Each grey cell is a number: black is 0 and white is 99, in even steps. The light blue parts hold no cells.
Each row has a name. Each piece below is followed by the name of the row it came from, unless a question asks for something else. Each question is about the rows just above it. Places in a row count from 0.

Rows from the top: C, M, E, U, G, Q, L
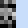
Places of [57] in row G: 3
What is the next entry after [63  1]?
[57]
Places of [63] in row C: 1 3
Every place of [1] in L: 0 1 3
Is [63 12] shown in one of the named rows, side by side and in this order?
no
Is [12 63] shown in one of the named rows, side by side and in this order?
yes

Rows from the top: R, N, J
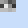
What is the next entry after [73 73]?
[68]
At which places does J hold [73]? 0 1 3
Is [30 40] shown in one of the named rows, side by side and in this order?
yes

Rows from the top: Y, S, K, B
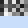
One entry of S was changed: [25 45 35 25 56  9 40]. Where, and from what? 3, [30]
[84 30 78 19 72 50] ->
K

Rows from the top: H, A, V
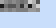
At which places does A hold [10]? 0 7
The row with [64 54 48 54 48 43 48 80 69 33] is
H
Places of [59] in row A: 6 8
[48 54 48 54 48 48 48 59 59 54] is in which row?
V
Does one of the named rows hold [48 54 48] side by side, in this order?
yes
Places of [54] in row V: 1 3 9
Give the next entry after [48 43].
[48]

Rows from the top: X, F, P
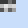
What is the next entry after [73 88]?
[78]
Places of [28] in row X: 3

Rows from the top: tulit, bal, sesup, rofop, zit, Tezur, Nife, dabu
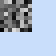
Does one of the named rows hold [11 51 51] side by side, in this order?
yes
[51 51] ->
Tezur

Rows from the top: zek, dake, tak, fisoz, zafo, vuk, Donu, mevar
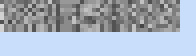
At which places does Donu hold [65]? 9 13 20 21 23 30 42
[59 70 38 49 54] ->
zafo

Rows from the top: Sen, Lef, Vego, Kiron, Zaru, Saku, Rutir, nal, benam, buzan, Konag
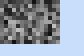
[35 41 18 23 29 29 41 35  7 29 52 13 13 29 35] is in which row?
Sen
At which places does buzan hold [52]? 3 5
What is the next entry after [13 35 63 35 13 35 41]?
[57]
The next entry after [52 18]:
[23]

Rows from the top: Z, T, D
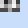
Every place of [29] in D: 0 1 3 4
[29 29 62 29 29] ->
D
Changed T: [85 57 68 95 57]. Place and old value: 2, [74]
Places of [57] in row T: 1 4
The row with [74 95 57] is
T

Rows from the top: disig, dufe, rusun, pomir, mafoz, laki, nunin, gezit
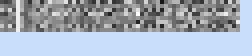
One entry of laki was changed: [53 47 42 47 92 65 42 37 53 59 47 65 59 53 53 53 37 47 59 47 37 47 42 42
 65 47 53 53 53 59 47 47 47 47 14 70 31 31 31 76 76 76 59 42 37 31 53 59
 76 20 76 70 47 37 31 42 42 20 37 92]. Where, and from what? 11, [70]
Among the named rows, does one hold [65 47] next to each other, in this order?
yes
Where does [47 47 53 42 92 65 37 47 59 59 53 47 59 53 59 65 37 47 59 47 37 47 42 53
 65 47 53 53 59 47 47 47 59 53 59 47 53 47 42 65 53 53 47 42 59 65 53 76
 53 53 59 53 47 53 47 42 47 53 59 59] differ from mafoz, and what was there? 26, [47]
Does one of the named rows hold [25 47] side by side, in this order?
yes

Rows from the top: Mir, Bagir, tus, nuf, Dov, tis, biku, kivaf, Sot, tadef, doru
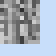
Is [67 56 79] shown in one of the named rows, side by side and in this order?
no
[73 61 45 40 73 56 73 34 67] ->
Bagir

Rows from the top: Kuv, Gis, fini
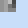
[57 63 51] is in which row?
fini
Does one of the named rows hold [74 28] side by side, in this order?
yes
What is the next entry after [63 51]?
[51]
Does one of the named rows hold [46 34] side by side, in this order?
yes
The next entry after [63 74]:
[28]

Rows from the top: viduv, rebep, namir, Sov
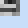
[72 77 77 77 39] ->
rebep
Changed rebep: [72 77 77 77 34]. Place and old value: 4, [39]
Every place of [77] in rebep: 1 2 3
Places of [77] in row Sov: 1 2
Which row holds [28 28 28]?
namir
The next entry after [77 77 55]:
[60]
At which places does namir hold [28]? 0 1 2

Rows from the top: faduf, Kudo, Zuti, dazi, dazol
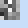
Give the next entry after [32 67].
[57]
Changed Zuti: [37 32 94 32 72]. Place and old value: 3, [37]

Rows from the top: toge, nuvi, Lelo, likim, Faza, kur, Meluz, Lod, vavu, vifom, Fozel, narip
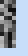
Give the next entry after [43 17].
[43]
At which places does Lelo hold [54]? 0
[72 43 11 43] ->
narip
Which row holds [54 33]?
Meluz
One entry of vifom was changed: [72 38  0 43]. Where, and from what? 2, [5]
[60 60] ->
likim
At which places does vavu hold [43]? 3

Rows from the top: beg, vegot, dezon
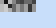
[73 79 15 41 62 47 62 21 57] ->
vegot
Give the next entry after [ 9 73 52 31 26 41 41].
[26]
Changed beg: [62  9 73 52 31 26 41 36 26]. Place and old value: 7, [41]
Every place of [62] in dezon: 4 6
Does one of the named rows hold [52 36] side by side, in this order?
no
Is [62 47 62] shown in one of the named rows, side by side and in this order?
yes
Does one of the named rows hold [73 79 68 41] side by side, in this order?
yes

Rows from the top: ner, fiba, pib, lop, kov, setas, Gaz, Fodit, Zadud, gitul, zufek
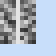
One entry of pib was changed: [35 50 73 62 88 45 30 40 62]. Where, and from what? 3, [67]
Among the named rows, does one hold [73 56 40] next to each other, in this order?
yes
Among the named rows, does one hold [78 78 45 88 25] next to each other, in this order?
no
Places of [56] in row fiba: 2
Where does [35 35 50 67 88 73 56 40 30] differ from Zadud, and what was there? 2, [45]
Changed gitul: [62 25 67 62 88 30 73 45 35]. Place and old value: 3, [56]

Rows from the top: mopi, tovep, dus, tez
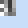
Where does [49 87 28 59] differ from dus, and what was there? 0, [43]
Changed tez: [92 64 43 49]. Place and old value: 0, [98]
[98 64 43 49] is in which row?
tez
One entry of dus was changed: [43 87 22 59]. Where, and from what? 2, [28]
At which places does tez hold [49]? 3

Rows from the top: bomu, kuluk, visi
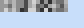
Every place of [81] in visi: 1 7 8 11
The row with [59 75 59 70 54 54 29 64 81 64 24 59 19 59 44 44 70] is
bomu
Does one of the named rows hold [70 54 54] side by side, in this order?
yes
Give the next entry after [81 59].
[75]
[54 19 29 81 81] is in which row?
visi
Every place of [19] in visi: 5 10 12
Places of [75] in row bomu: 1

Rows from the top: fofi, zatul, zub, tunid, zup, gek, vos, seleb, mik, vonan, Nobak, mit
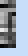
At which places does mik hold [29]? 0 2 3
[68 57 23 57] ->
zup
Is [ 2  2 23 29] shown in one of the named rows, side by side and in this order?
no
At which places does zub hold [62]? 0 1 2 3
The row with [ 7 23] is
zatul

